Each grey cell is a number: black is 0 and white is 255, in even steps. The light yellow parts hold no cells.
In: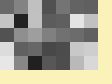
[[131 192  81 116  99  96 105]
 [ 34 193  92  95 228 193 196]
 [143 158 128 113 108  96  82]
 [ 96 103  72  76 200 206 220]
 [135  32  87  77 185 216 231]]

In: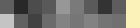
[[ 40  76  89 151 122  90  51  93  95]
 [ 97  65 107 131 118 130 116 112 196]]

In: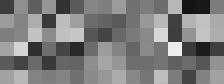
[[143  95 150  50  91 133 127 155 113 125 109 183  20  24 124  62]
 [131 173  58 188 159 108  99  90 115 152 184  65 179 193 170 155]
 [133 193 140 191 198  87  69 105 123 137 215  62 148 195 173 126]
 [212  46 111  69  42 109 156 132 102 138 117 237  59  29  63 164]
 [ 68 107  57 102 101 142 165 150 110 110 117  96 108  86 146  90]
 [184 131 125 132 112 138 151 171 135 118 189 124  69 130 162 161]]

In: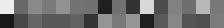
[[105 137 122 145 115 113  32 113  51 216  77 129 111 183 121 236]
 [ 72 103  88  88  98  52 149 122 150  32  90 135  84  80 124  26]]

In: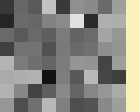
[[103  89 194  57 143 138 106 158  56]
 [106 103 131 139 225  43 175 174  38]
 [ 89 105  95 123  99 107 165 150 105]
 [114 115  81 122 106 112 142 148  65]
 [123 111 101 124 149 147  68 158 180]
 [174 177  19 125  88 184  70  62 171]
 [135  67  94 137 101 134 150 170 178]
 [ 78 112 184 127  78  83 137 158 150]]

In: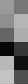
[[118 154]
 [181 143]
 [173 101]
 [ 55   7]
 [ 16 185]
 [ 79 195]]

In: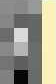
[[137 152 140]
 [ 98 102 134]
 [217 102 107]
 [181 108 136]
 [ 95 107 116]
 [  7 106 129]]

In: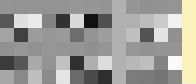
[[147 148 147 147 151 149 148 177 149 145 146 149 148]
 [223 234 131  49 218  17  80 177 176 188 202 241  87]
 [ 64 156 151 154 110 148 158 177 191  83 227 145 163]
 [150 146 150 149 148 144 149 177 150 146 148 148 146]
 [ 87 169 147 193  48 175 220 177 184 190 132 250  59]
 [137 190 139 229 107  75  47 177 124 122 117 136 167]]
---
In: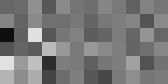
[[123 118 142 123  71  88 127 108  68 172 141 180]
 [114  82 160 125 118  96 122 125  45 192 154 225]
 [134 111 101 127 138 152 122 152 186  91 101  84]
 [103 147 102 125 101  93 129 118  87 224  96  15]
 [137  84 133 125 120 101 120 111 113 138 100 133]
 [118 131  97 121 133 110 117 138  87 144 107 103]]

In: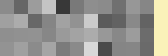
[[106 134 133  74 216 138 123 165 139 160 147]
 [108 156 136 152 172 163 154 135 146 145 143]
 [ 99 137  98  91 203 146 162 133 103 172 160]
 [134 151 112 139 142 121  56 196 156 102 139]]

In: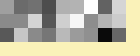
[[103  10 144 155 185 118 138 198  88]
 [204 179 141 246 207  87 212 138 138]
 [213  98 254 179 177  77 113 107 159]]

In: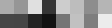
[[236 126 193 117  18  35  69  70]
 [181 141 189 205  53 224 150 172]]

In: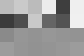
[[156 151 148 146 149 156]
 [147 148 151 147 150 138]
 [240  83 101 201  78  59]
 [239  62 236 187 202 188]]

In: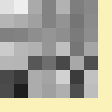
[[189  78 175 160 172  30  75]
 [193  59 209 164 172  58  73]
 [ 79 168  72 110  87 181 182]
 [165 118 191 150 177 183 203]
 [142 123 142 149 142 130 128]
 [139 117 147 131 160 173 181]
 [136 126 178 131 170 238 224]]

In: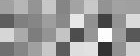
[[210 144  50 225 222  92 199 160 134 112]
 [ 88 155 253 150  77 196 148 125 170 214]
 [218 147  65 145 231 137 158 134 128  94]
 [160 162 147 200 163 133 199 148 182 161]]

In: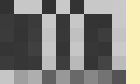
[[ 83 115 135 105 152  97 174 159 198]
 [186  68  53 185  61 190  56  54  59]
 [201  53  55 198  53 199  64  54  53]
 [195  61  53 192  56 195  61  52  59]
 [200  51  52 199  55 200  59  53  58]
 [201 200 200  51 201  50 199 199  50]]
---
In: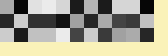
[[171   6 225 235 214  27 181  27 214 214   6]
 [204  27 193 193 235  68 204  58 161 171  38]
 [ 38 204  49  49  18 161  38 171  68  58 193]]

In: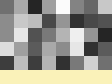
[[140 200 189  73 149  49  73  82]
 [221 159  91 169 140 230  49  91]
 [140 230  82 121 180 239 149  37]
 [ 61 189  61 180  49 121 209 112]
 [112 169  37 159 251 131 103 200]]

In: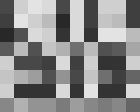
[[ 72 207 227 218  72 218  63 207 207  63]
 [ 40  81 218 207  51 218  51 227 227 187]
 [ 63 227 207 187  40 218  63 196 187  63]
 [196 177 157  81 147  72 196 111  63 101]
 [135 177 147 147 123 157 135 123 135 101]
 [ 90 187  81 196 177 111 187  81  90 166]
 [207  72  72  63 218  63 207  51  51 207]
 [207  51  51  51 218  51 227  51  51 218]]

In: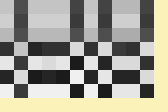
[[240  58 240 240 240  27 240  27 230 230  37]
 [230  58 230 218 230  27 230  37 218 218  49]
 [207  67 207 207 207  58 207  58 207 207  58]
 [196  78 196 196 196  67 196  67 184 184  67]
 [184  78 184 184 184  78 184  78 172 172  78]
 [ 49 196  37  49  49 218  49 218  58  49 218]
 [ 37 218  27  37  27 240  37 230  37  37 218]]

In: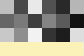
[[200 142 242  52  29 222]
 [191  72 233  81  41 182]
 [102 122  62 132  91  17]]

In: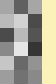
[[166  96 166]
 [198 105 147]
 [157 114 137]
 [ 75 186  84]
 [186 210  75]
 [137 230  53]]

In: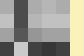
[[193  76 182 193 193]
 [172  76 172 182 172]
 [162  87 150 162 162]
 [ 65 202  65  55  65]]

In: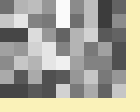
[[ 70  70 220 151  99 180 210  89  99]
 [161 151 210 229 130 180 121 161  80]
 [111 180 189 151 250 139 189  60  99]
 [139 198 180 229 240 161 130 130  80]
 [170  89 170  80  89 151 198 121 151]
 [198 229 130 121 250 111 189  60 139]
 [ 70  70  89  80 210 121 170  99 198]]

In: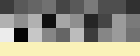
[[236   4 199 134 101 188  60 134 155 113]
 [177 143 177  16 166 143  37  69 155 122]
 [ 60  89 101 113  69  89 122  78  78  48]]
